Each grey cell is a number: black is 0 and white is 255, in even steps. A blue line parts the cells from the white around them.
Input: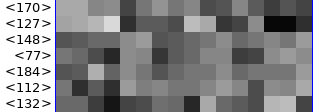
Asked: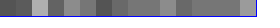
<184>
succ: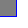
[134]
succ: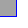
[169]
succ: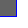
[140]
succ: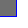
[105]
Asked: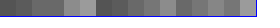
<148>
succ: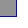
[118]

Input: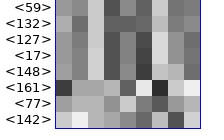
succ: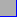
[110]
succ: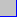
[182]
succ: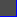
[217]

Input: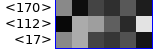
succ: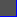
[21]
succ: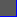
[29]
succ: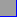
[95]
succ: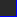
[227]
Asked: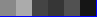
<17>

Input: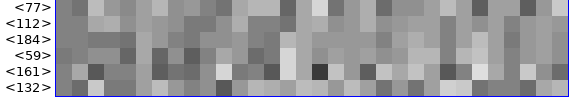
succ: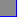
[160]
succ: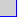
[201]

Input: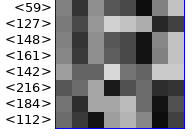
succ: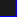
[81]
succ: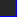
[65]
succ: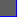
[73]

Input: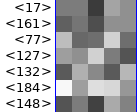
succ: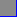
[90]
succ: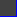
[170]
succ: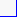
[158]
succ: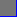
[78]
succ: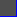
[144]

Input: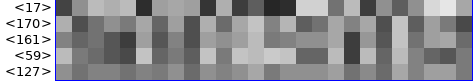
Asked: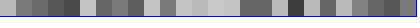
<59>
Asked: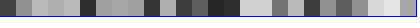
<17>
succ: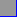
[86]
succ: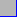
[94]
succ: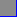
[107]
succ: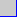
[195]
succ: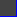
[144]

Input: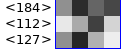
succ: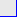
[170]
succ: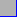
[238]
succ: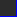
[101]
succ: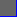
[71]

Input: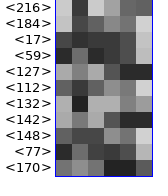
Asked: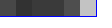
<17>
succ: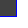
[58]
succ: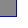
[115]
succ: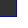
[58]
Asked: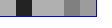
<132>
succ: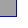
[103]

